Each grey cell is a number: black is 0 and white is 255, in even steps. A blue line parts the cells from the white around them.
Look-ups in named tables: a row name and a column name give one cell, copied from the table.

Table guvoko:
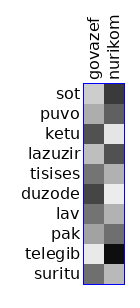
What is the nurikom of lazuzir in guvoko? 81
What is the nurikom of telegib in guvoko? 14
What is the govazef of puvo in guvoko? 173
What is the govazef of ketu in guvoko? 81
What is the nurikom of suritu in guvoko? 185
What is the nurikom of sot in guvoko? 58
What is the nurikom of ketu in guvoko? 229
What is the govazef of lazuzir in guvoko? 190
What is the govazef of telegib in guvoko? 233
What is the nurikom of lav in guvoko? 178
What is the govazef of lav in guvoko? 115
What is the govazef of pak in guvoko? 162
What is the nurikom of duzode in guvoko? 236
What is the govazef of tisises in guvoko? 116
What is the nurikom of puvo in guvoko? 96
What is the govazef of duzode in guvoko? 69
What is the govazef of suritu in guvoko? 111
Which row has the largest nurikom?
duzode

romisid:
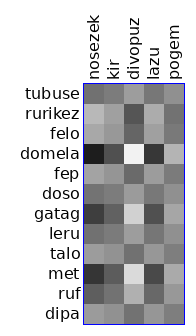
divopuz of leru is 157
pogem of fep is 123
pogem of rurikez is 114
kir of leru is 123
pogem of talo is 126
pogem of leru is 144
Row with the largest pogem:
domela

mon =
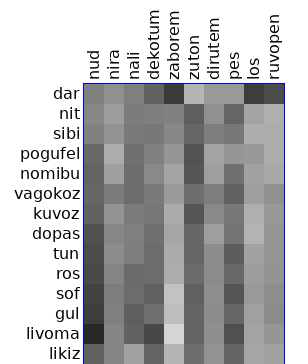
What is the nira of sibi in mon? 146
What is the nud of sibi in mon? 129
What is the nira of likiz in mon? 132
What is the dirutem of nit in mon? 144
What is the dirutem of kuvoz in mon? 138
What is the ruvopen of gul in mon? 139
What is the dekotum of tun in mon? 108
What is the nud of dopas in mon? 80
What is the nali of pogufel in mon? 112
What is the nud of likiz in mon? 97
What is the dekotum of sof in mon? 97
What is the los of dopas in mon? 179
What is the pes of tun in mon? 93
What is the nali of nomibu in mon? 110
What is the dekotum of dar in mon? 98
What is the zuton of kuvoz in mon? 85
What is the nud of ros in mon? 74
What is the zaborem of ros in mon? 173

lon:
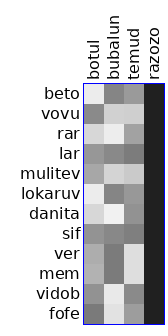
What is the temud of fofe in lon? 157
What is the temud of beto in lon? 154
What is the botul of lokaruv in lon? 236
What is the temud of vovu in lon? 207
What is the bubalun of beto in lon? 133
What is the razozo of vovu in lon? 32
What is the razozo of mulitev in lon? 32
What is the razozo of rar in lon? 32
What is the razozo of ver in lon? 32
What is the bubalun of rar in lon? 237
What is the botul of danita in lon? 215

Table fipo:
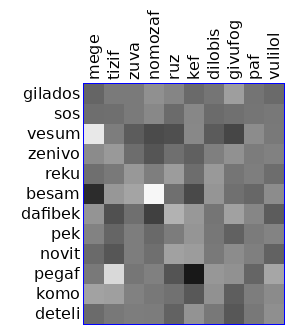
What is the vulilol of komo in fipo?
139
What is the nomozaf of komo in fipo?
120
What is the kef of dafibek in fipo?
152
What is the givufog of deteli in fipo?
87
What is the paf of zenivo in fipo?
124
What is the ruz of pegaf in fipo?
84
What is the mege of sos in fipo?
110
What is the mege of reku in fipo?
111
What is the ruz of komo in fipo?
113
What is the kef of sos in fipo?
135
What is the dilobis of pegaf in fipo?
151
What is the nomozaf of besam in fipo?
247
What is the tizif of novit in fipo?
86

